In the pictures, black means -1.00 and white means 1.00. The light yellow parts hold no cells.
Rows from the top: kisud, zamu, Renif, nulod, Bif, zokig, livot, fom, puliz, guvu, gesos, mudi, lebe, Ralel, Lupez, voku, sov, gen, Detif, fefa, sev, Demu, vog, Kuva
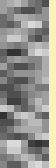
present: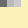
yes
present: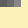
no
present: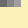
no

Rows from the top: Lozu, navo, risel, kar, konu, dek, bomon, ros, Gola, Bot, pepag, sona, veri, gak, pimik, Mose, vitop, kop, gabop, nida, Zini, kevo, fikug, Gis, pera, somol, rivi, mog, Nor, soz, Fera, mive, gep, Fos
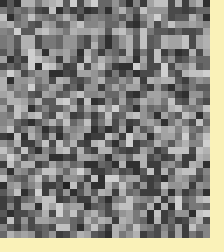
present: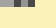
no
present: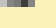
no
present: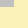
yes
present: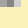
no

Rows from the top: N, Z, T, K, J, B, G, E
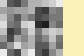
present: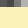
yes
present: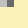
no
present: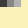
yes

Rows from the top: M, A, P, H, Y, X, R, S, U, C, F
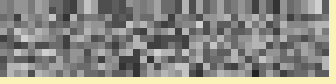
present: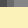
no
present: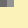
yes
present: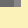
yes
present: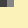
yes

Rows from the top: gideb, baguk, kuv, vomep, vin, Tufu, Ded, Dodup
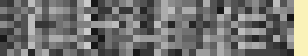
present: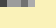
yes
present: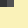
yes

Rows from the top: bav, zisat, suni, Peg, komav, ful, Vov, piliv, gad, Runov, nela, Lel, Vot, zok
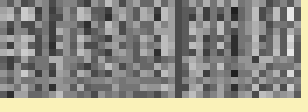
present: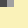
yes
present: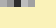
yes
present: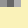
no
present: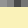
yes
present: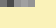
no

